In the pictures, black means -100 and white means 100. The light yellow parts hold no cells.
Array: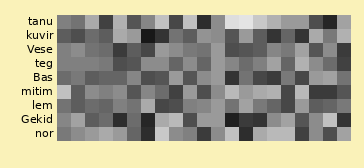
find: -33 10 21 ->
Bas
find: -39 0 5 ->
lem
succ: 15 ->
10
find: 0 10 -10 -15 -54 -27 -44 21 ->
Vese

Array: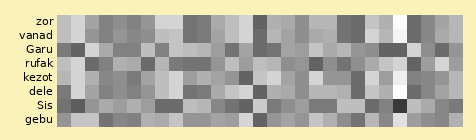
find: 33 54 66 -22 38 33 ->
dele
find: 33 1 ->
Garu
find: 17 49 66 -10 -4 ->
dele
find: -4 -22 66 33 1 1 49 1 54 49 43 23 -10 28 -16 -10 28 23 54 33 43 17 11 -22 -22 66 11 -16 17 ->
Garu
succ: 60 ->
-4
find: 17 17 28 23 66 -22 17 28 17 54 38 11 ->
gebu

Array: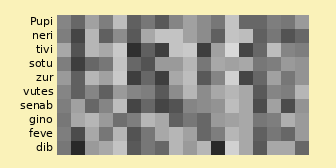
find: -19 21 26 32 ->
gino
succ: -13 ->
-1
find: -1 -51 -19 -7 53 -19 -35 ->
sotu
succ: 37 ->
21
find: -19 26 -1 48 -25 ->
Pupi
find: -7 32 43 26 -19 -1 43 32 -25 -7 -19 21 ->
feve
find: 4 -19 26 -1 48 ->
Pupi

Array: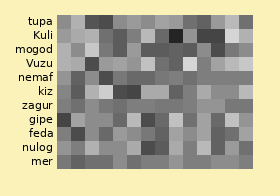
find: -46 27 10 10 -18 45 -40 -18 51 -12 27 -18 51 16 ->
gipe
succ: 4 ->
-28
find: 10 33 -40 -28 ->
nulog
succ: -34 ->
-40
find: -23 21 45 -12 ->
tupa
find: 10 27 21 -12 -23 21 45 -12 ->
tupa

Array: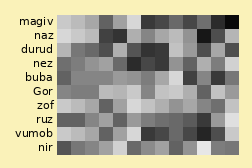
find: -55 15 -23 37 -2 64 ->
nez
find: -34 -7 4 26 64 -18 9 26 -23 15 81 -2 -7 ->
nir
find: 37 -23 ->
Gor
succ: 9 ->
26
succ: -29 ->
-55

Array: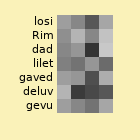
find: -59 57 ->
dad
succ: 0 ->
-10
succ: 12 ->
41
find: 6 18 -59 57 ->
dad

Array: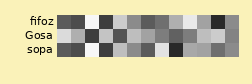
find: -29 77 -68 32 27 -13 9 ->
sopa
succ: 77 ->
-68
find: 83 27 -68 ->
fifoz
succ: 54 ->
-35
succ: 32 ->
27

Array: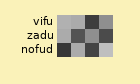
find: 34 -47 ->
nofud
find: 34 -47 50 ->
nofud
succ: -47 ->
50
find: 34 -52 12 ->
vifu

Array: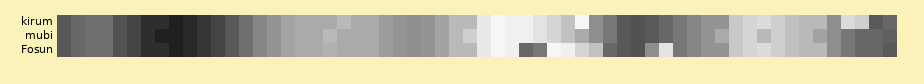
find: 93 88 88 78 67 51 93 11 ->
kirum
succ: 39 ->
33
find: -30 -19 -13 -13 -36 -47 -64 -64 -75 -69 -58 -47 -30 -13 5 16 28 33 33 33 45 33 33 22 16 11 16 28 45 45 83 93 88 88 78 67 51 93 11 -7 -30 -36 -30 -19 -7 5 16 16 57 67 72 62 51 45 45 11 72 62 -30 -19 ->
kirum
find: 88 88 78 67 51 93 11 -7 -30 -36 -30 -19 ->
kirum

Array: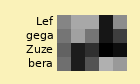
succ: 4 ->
32
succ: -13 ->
-78
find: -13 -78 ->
bera
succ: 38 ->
20
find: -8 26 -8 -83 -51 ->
gega
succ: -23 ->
-78
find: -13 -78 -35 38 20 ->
bera

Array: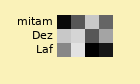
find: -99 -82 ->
Laf
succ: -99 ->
-82
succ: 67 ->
-32
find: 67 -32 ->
Dez
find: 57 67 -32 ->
Dez
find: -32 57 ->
mitam
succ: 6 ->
77

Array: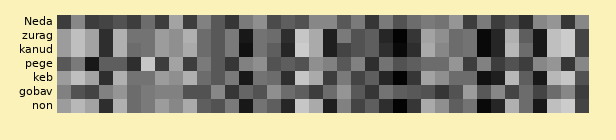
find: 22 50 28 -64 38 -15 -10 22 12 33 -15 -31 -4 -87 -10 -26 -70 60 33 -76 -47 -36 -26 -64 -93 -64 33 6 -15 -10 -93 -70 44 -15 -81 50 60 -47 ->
kanud
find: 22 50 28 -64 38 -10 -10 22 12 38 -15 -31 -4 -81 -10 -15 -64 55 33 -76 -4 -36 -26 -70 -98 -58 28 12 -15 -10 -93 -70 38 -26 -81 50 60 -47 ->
zurag
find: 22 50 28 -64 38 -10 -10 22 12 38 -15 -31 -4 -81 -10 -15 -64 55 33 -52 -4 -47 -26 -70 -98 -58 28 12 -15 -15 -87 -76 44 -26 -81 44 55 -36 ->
keb
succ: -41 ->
-26
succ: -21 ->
-36

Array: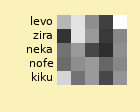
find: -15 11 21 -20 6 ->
nofe
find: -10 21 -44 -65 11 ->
neka
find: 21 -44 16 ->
kiku
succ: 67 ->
-10
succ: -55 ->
6
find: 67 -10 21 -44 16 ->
kiku

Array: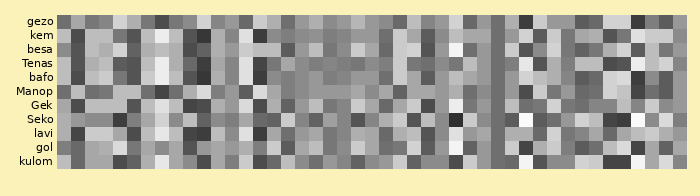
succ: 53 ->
-46
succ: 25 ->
4
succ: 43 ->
19
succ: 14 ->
-1
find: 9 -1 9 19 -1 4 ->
bafo

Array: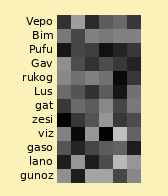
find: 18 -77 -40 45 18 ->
lano
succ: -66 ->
-28
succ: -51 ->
-87
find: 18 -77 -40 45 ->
lano
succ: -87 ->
-72
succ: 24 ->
-66

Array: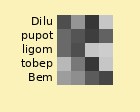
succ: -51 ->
-23
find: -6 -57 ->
tobep
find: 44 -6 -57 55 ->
tobep

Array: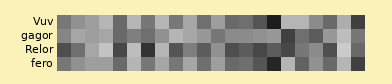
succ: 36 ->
-50
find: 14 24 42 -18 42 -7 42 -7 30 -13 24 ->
Vuv
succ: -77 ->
42
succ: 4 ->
30
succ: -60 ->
42
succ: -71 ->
42

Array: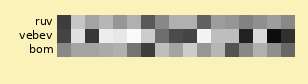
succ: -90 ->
-63
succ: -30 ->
7
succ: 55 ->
28
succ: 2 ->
12
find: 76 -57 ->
vebev
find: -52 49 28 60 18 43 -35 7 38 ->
bom
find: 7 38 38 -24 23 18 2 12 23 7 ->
ruv

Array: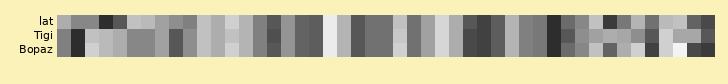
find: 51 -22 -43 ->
lat
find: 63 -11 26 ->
Bopaz
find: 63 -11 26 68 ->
Bopaz
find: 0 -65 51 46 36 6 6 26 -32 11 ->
Tigi
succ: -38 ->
16
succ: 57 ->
-11

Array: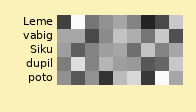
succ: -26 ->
3
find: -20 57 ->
dupil
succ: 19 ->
-32
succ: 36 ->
-8
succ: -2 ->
74
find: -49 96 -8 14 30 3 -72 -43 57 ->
Leme

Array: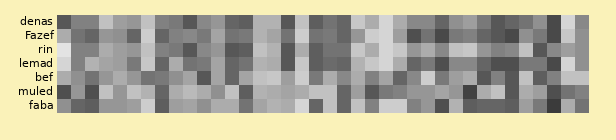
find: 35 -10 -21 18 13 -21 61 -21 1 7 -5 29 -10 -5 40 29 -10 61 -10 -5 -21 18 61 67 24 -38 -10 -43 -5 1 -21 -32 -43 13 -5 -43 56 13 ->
Fazef
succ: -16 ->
-21
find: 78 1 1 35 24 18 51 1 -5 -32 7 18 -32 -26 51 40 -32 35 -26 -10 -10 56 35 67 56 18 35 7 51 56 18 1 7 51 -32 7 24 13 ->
rin
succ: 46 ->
35

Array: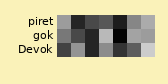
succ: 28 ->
22
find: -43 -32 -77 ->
piret
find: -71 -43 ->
piret
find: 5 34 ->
piret
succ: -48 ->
16
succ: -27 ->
60

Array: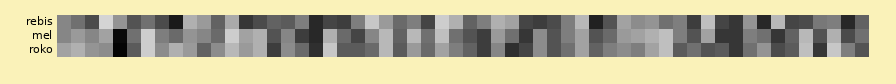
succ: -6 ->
-1
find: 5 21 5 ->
mel
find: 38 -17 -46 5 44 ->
mel
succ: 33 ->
-58
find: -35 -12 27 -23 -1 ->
roko

